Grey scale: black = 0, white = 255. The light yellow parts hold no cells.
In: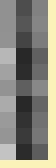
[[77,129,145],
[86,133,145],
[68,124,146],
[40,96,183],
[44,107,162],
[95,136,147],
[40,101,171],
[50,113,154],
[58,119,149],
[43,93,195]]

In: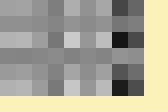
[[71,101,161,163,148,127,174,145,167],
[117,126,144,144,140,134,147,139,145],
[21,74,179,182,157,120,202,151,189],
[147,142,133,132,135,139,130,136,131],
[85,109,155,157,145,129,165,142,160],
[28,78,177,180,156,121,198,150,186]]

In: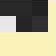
[[40,34,40],
[37,47,231]]

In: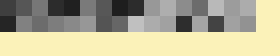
[[156,172,63,86,119,44,32,122,87,30,44,152,174,140,108,185],
[161,146,37,129,108,125,137,151,84,102,192,172,161,45,164,67]]

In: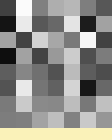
[[126,87,65,251,128,174,183],
[28,162,20,234,88,104,228],
[245,66,162,66,210,167,121],
[79,124,14,162,67,153,204],
[93,77,94,134,112,82,187],
[23,104,83,233,117,97,212],
[120,192,122,202,138,136,189],
[201,150,125,127,163,190,129]]

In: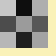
[[14,174,199],
[155,87,76],
[31,163,183]]

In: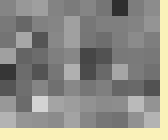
[[125,140,133,152,159,131,123,133,117,47],
[131,148,121,103,129,133,160,119,127,127],
[139,126,116,167,84,136,160,118,110,126],
[122,120,160,100,108,127,135,70,82,121],
[123,113,54,108,83,118,176,75,105,166],
[105,82,85,111,133,112,136,118,127,102],
[186,147,152,107,211,164,157,146,139,141],
[145,179,179,148,145,139,163,134,118,114]]

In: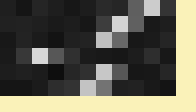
[[204,52,31,21,37,30,23,29,42,38,95],
[25,30,33,34,31,26,29,23,61,212,96],
[27,37,24,35,27,19,32,35,192,104,24],
[46,24,26,56,215,87,48,27,25,23,29],
[24,38,29,32,28,14,38,48,199,87,23],
[25,20,21,21,27,45,51,195,115,32,34]]
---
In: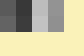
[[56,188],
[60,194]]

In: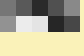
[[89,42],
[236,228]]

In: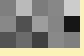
[[186,124],
[80,157]]

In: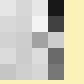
[[215,231],
[212,243]]

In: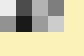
[[76,179],
[25,155]]

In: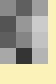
[[95,158],
[151,203]]
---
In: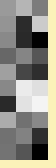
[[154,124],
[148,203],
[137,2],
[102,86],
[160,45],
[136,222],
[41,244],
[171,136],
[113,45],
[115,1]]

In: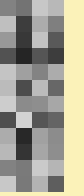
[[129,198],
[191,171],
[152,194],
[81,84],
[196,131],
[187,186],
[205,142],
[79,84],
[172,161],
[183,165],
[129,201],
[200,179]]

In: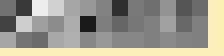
[[114,237,166,131,121,146,107],
[66,158,174,125,118,162,129],
[167,106,176,152,135,137,129]]

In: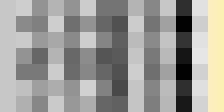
[[199,145,146,117,180,199,224],
[199,127,112,102,203,162,207],
[199,153,138,132,187,194,224],
[199,103,104,85,195,186,231],
[199,121,107,100,205,162,208],
[199,158,148,131,195,187,222],
[199,135,151,103,197,182,212]]

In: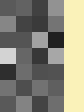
[[90,65],
[134,58],
[84,162],
[211,55],
[46,80],
[115,114],
[89,68]]

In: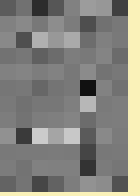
[[92,44,129,151],
[129,120,124,113],
[137,176,170,128],
[114,96,125,132],
[129,125,120,115],
[118,103,120,130],
[121,119,127,122],
[125,125,132,124],
[145,203,200,137],
[121,122,122,120],
[124,129,128,123],
[99,70,125,140]]
